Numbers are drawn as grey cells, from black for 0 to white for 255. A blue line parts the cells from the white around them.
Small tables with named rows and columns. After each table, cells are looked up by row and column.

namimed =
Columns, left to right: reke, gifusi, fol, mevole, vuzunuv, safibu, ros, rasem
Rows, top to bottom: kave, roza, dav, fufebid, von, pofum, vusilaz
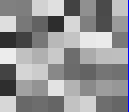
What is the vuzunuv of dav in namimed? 196
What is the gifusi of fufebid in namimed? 193
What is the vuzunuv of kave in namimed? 66
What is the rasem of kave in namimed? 197
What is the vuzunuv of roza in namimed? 215
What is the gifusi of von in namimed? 213
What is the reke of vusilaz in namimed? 215
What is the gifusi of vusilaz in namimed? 104
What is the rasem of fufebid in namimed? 190
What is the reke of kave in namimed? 128
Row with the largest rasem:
kave

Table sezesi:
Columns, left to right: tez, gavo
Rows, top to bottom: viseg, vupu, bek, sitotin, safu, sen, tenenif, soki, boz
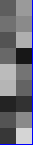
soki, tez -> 84
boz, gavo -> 213
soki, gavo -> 138
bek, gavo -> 175
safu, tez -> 187
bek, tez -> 83
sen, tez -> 181
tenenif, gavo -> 50
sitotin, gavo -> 23

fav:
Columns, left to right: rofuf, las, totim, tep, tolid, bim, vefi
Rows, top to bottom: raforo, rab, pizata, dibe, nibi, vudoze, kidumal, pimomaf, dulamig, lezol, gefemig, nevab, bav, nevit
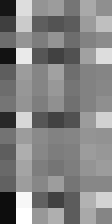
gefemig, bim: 149
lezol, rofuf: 95
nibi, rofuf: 94
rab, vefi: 191
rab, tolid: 92
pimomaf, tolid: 81
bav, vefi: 212
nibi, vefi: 133
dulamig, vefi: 146
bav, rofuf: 13
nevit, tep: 176
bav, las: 248
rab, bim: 156
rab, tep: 83
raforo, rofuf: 21
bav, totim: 96
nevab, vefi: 134
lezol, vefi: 151
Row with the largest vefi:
dibe

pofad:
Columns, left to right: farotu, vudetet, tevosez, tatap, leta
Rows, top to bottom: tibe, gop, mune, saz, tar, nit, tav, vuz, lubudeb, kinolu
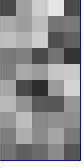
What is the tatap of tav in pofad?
88
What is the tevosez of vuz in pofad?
136
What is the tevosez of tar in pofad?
155
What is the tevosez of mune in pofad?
204
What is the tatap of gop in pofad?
116
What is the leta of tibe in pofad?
74
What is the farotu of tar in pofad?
125
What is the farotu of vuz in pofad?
151
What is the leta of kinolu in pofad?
85
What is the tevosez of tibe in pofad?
204
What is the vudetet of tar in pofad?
169

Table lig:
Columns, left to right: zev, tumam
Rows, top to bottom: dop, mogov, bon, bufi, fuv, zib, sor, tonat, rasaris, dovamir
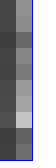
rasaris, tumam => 98
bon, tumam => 105
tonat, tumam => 196
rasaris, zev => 62
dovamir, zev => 64
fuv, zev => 67
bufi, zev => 69
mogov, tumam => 139
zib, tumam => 153
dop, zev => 71
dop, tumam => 144
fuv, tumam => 123
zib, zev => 73
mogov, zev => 70
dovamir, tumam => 110
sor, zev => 75
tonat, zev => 81
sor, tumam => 164
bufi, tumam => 134
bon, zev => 63

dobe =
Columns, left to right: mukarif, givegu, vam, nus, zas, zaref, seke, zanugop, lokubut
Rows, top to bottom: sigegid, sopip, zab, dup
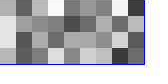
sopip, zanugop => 109
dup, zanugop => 58
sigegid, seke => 129
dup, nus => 221
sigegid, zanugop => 244
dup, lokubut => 108
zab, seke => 142
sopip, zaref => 108
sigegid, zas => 120
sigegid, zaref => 151
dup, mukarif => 183
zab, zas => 171
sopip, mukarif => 227

